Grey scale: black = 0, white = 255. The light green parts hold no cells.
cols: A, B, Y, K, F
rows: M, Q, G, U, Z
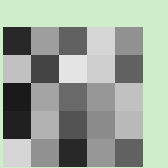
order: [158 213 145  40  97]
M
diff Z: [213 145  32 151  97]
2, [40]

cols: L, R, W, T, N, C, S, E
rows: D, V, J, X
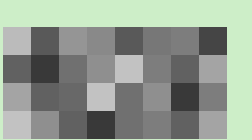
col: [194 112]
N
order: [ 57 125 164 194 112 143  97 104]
J
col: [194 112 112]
N
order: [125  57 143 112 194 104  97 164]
J
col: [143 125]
C
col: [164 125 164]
E
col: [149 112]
W

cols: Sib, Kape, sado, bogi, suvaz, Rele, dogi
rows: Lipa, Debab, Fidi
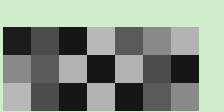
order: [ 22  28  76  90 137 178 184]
Lipa
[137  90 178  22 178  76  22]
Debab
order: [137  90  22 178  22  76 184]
Fidi
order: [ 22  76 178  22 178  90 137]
Debab
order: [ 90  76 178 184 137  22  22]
Fidi
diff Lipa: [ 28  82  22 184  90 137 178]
1, [76]
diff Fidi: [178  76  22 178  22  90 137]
0, [184]

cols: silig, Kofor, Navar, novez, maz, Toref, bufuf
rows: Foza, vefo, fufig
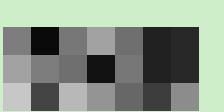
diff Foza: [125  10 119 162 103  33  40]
4, [111]
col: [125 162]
silig
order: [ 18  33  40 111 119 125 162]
vefo

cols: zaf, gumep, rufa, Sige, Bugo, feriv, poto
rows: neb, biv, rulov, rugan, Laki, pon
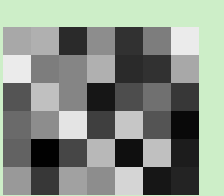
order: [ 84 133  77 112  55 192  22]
rulov
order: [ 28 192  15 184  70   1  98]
Laki
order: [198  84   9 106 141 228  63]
rugan
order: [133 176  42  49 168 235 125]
biv

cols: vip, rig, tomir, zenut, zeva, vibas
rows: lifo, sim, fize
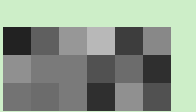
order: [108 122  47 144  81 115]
fize
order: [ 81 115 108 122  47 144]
fize

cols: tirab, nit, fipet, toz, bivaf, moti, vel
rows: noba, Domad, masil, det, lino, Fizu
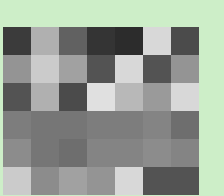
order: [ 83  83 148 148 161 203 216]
Domad
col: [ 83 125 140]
tirab

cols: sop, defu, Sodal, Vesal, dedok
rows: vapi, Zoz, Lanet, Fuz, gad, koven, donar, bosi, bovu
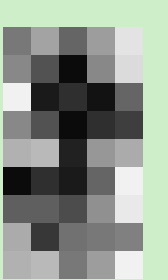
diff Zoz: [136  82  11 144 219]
3, [136]
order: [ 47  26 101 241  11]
koven
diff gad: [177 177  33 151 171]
1, [185]

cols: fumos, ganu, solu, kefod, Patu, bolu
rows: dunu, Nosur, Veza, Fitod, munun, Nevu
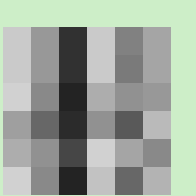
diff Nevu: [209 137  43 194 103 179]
2, [35]
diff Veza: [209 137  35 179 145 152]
3, [173]
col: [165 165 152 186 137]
bolu
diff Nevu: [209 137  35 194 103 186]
5, [179]
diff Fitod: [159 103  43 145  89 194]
5, [186]
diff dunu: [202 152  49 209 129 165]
3, [202]
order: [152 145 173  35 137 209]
Veza

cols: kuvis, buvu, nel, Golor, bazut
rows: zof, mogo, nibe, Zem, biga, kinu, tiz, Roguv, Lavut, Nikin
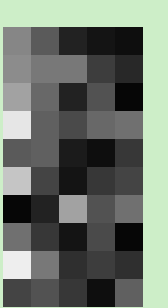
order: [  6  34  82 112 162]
tiz
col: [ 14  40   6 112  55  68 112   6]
bazut
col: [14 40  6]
bazut
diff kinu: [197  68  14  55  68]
2, [20]
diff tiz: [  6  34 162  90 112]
3, [82]
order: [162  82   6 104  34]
nibe

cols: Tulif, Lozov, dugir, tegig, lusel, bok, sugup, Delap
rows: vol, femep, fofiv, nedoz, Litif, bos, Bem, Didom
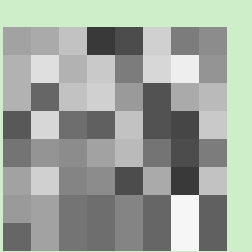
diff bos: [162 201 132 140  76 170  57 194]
1, [208]
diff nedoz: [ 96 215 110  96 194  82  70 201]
0, [88]
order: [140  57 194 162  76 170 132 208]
bos

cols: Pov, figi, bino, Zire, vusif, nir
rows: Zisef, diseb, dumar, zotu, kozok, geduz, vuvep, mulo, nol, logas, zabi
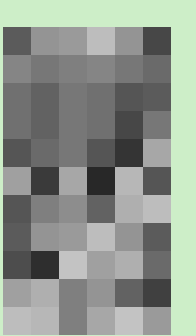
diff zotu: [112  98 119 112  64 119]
4, [71]
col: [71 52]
vusif
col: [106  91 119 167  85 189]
nir
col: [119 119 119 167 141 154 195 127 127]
bino
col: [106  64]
nir

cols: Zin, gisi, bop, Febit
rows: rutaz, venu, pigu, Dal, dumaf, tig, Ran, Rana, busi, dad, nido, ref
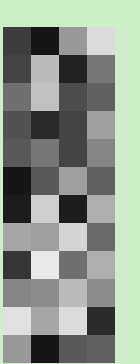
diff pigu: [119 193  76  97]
0, [112]
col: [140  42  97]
Febit
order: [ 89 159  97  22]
tig
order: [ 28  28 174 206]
Ran
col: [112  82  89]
Zin
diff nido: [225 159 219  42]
1, [166]
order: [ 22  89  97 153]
ref

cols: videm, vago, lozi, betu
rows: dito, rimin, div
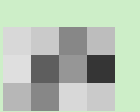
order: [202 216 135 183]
div
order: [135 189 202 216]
dito
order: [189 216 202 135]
dito
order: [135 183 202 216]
div
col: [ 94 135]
vago

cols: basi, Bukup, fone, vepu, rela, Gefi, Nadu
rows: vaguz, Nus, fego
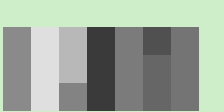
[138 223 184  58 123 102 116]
Nus
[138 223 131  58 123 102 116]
fego

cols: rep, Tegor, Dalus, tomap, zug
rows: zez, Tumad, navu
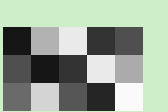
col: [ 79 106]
rep
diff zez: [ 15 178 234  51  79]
0, [22]
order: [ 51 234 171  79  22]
Tumad
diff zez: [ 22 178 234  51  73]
4, [79]
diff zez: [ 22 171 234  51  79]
1, [178]
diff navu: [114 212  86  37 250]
0, [106]

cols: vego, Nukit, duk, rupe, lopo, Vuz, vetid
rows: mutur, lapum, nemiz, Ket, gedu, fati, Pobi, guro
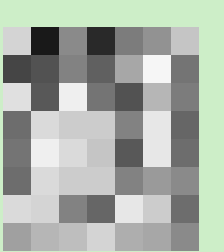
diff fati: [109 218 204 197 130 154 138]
3, [204]
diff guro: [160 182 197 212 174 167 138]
2, [190]
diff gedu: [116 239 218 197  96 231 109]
4, [88]
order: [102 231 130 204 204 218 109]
Ket
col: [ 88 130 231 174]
lopo
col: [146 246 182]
Vuz

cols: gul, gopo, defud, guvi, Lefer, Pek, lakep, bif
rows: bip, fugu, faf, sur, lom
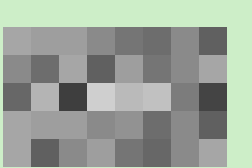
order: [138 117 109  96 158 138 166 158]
bip
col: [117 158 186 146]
Lefer
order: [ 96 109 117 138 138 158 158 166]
bip
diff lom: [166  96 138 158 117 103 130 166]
6, [138]
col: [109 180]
gopo
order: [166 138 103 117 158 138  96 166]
lom
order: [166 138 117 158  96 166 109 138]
fugu

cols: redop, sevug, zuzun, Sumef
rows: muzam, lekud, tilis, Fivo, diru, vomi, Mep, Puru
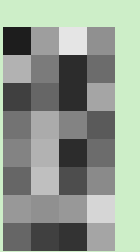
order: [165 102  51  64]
Puru
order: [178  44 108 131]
diru
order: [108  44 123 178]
lekud
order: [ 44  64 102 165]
tilis
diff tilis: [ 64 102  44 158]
3, [165]
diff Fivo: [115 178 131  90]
1, [171]

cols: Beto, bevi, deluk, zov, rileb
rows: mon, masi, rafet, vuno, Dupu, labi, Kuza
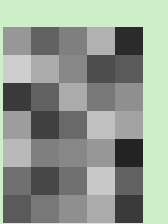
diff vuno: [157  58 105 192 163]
1, [64]
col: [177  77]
zov
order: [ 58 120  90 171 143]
Kuza
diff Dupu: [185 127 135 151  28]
4, [35]

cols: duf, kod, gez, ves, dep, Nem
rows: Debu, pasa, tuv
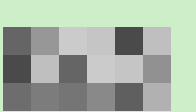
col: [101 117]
gez
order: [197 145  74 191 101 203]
pasa
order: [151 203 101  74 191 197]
Debu

